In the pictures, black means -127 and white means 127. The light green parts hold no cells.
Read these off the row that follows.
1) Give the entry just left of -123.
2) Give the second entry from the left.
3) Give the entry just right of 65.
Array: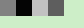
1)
1
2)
-123
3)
-33
